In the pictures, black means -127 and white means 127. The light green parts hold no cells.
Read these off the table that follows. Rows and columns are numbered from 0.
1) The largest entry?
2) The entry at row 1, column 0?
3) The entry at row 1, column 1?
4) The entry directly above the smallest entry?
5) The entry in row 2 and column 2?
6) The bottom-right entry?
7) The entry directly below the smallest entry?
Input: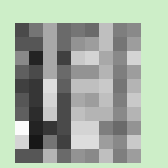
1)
123
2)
-41
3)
-41
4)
-92
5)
40
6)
29
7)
-41

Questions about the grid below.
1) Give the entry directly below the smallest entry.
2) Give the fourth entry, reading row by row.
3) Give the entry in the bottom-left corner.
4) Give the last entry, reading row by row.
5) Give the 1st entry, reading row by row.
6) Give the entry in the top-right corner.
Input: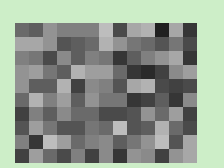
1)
-43
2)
0
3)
-62
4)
39
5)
-21
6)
-73

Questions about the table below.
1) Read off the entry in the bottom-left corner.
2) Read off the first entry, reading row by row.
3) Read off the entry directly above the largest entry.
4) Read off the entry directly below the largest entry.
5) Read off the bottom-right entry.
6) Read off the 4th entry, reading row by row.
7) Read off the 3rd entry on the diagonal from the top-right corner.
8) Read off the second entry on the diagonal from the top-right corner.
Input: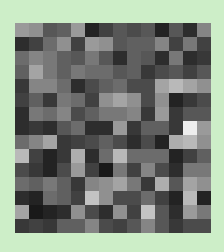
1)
-71
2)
26
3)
-40
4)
57
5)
-52
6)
-31
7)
-7
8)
-7

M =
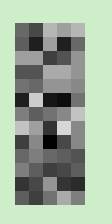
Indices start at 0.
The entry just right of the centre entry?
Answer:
8
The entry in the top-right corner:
54
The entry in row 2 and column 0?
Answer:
31
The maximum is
87
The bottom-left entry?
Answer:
-33
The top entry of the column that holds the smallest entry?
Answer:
54
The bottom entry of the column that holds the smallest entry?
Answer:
-13
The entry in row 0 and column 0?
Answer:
-23
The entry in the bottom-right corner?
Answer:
-1
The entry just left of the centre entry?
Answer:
-33
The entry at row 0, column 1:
-55
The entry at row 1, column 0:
-33
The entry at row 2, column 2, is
-64
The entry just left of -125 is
8
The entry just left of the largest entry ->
-75
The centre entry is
-13

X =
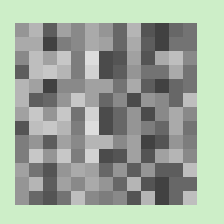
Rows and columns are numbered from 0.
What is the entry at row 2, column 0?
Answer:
9
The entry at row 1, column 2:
-62
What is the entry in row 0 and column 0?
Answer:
21
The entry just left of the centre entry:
82
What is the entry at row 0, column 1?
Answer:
53
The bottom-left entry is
21
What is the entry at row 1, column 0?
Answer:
42
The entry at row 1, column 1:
42
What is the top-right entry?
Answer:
-12
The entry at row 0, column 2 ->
-34
